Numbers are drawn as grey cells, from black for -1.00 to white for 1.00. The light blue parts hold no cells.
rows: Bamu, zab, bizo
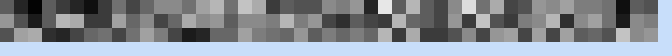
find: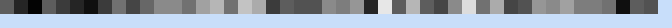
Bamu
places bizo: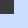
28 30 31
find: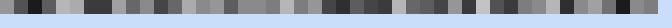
zab

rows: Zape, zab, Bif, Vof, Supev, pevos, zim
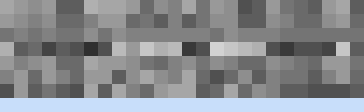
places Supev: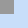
0 3 7 8 23 24
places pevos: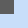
8 18 22
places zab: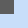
11 13 17 18
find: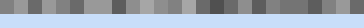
pevos

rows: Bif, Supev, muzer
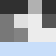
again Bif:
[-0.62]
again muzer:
[0.85]
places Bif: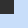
0 1 3

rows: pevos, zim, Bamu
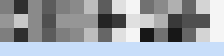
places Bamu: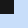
10 12
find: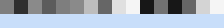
Bamu
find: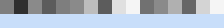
pevos
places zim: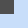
3 13 14
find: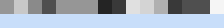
zim

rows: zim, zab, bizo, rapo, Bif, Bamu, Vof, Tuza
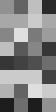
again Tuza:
[-0.77]
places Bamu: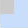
0 1 2
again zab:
[0.32]

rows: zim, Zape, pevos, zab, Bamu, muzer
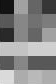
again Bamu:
[-0.31]
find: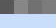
Zape
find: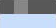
Bamu
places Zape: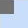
2

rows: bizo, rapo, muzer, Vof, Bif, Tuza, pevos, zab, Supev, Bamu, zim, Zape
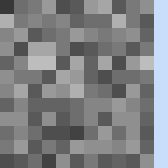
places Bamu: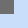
0 2 6 8
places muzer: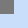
4 7
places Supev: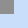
0 1 3 8 9
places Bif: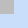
2 3 10

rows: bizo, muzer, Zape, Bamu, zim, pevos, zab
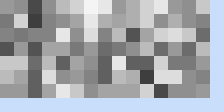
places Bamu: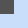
0 2
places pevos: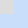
3 11 12
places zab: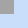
3 7 8 9
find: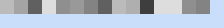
pevos
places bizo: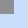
1 3 13
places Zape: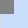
0 2 3 7

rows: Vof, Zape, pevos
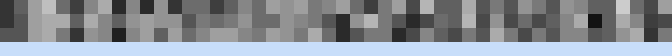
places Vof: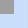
2 19 21 24 28 47
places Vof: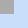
7 33
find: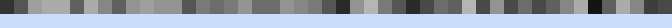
Zape

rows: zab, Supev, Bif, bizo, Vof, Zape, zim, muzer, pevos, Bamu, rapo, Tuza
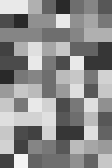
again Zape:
[-0.06]
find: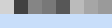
rapo
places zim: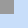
0 4
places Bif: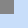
0 1 2 5
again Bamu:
[-0.58]
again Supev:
[0.13]
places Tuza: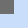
3 4

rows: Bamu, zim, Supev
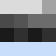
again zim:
[-0.15]
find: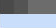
zim
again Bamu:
[0.72]
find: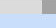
Bamu

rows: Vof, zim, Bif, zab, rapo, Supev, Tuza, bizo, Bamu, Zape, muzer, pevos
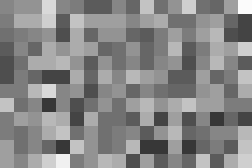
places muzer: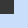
4 10 11 13
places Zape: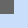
13
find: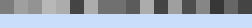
Bamu
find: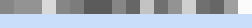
Vof

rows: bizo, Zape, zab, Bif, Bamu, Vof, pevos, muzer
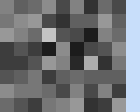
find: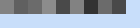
bizo
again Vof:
[-0.25]

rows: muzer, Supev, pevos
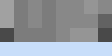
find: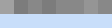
muzer
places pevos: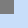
1 2 3

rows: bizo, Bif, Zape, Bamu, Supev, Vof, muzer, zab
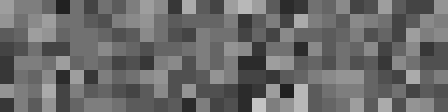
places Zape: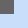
1 4 7 18 21 22 24 27
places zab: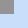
3 20 29
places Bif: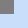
8 16 19 22 26 31
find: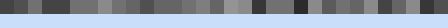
Bamu
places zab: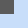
2 9 10 12 22 26 31
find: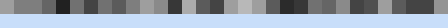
bizo

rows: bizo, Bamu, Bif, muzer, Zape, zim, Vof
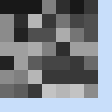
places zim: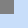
1
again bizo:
[-0.81]
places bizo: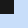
0 1 2 5
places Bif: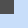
2 3 6
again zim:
[-0.56]
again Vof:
[0.53]
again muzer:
[0.25]

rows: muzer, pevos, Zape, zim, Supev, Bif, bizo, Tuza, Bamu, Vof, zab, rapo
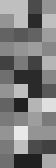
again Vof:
[0.16]
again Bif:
[-0.67]
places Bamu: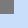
0 3
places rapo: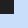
1 2
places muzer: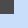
2

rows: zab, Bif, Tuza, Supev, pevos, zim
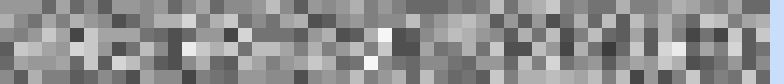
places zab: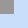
0 1 2 8 9 11 18 22 24 27 47
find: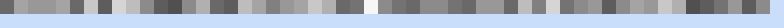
pevos
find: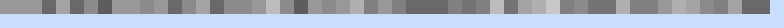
zab
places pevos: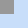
2 3 20 34 35 42 46 52

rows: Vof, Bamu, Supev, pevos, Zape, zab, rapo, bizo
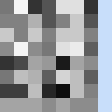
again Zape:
[0.29]
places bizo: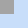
0 1 2 4
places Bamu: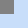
0 1 4
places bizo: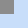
3 5 6
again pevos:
[0.10]
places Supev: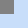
1 3 6

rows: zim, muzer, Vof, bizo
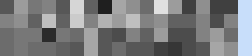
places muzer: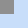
1 11
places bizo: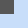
5 7 9 10 14
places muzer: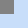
0 6 10 14 16
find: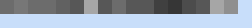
bizo
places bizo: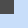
13

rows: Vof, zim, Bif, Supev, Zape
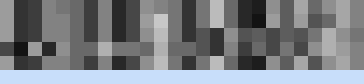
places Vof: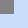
3 7 11 25
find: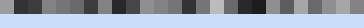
Vof
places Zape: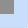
10 19 23
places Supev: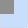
4 22
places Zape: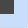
9

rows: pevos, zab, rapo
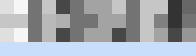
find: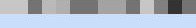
zab
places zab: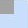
7 8
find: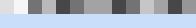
rapo
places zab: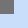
2 5 6 9 13
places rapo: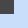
4 8 12

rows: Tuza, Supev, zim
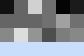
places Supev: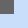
0 1 2
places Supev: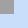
4

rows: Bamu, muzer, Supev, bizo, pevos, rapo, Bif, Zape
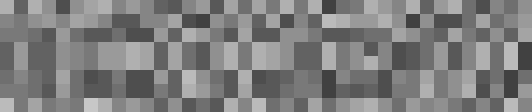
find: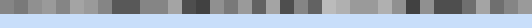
muzer
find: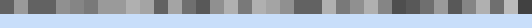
pevos

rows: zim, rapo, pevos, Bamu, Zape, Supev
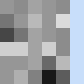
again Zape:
[0.18]
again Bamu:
[0.62]
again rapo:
[0.18]

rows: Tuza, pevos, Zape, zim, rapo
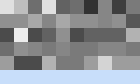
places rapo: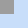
0 6 8 9
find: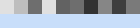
Tuza
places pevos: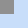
0 1 5 6 8
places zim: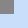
2 4 7 8
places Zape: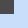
0 2 5
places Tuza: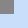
7
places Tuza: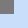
9

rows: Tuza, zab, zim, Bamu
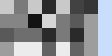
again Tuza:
[0.58]
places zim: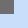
1 2
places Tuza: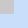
0 2 4
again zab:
[0.04]
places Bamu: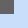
3 5
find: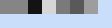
zab

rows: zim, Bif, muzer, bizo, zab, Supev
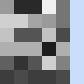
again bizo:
[0.37]
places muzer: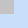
0 3
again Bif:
[0.63]
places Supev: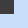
0 2 3
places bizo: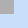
0 1 2 4
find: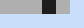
bizo
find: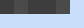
Supev

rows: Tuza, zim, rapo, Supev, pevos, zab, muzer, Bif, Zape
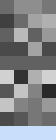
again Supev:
[-0.42]
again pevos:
[-0.24]
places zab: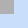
2

